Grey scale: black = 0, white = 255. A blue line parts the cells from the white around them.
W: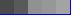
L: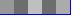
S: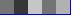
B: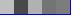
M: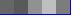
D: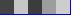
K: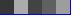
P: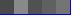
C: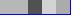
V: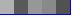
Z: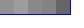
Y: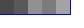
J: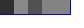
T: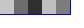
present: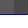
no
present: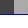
no
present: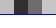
no

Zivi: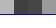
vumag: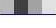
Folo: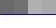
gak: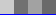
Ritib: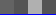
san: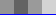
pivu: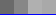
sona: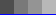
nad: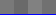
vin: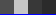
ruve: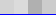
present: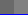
yes
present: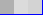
no
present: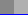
yes

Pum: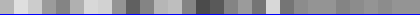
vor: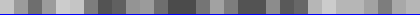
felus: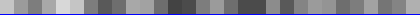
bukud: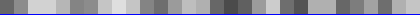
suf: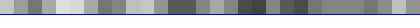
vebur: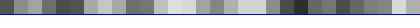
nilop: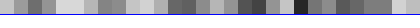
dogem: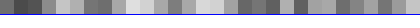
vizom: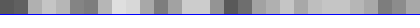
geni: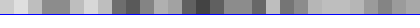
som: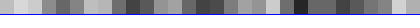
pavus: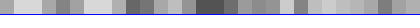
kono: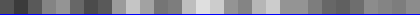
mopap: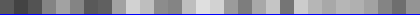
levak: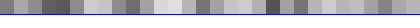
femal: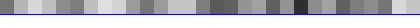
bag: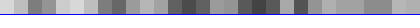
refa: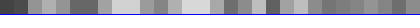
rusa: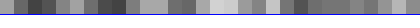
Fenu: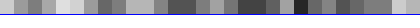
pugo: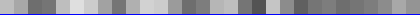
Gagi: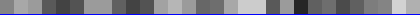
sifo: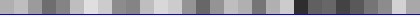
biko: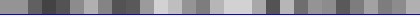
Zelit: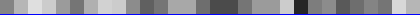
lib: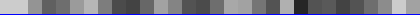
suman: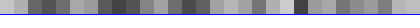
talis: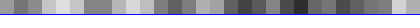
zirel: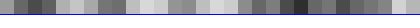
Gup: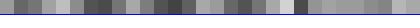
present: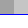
yes
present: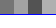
no
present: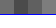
yes
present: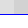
yes

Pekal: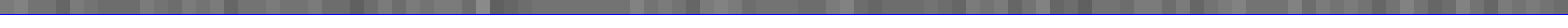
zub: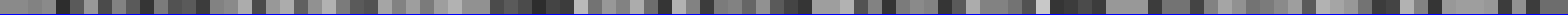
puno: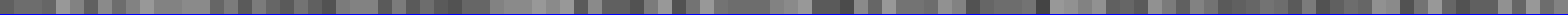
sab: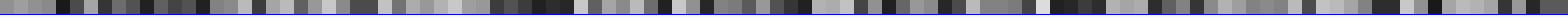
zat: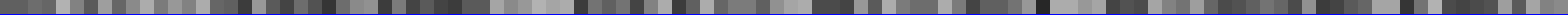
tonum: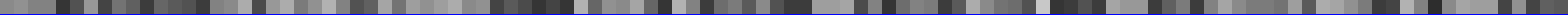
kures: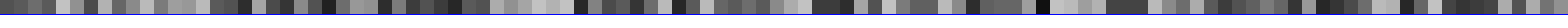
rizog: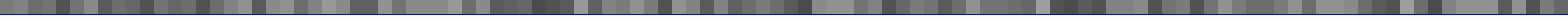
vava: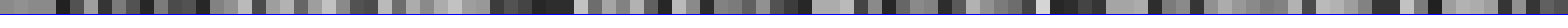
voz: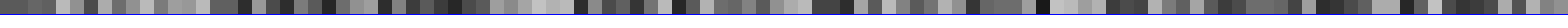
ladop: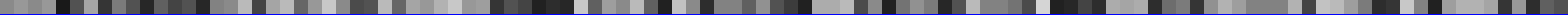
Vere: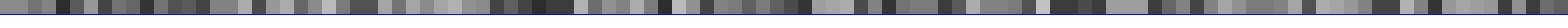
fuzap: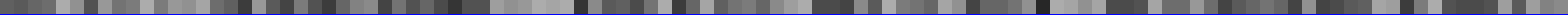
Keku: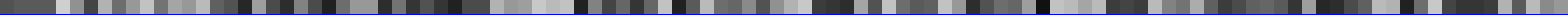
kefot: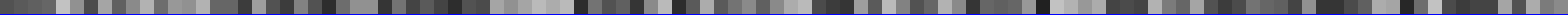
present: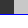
yes
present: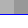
yes
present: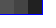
yes
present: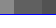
yes
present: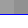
yes
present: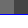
yes

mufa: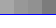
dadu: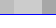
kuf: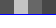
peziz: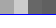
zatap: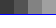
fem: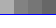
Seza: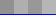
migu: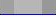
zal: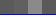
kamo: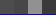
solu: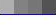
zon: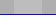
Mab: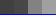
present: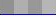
yes
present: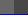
yes
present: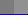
no
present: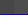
no

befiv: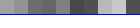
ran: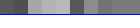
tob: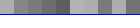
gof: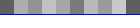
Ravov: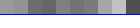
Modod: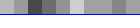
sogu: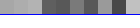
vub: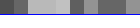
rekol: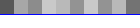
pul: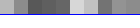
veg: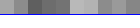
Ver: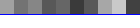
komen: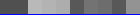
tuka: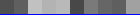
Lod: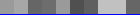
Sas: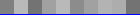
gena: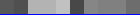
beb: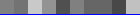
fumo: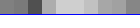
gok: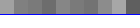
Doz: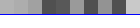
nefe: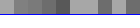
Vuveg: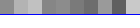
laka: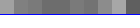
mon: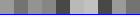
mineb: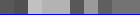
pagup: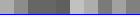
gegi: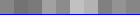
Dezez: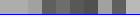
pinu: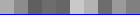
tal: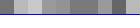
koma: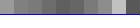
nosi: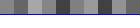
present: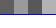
no
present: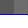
no

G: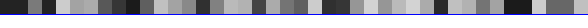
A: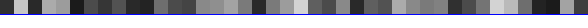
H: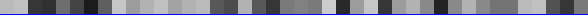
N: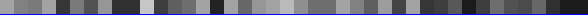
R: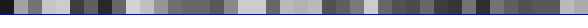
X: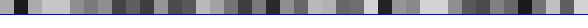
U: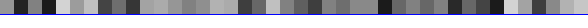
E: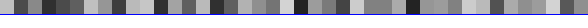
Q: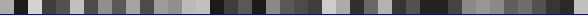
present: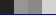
yes
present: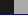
yes
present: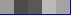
no
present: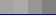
yes
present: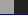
yes

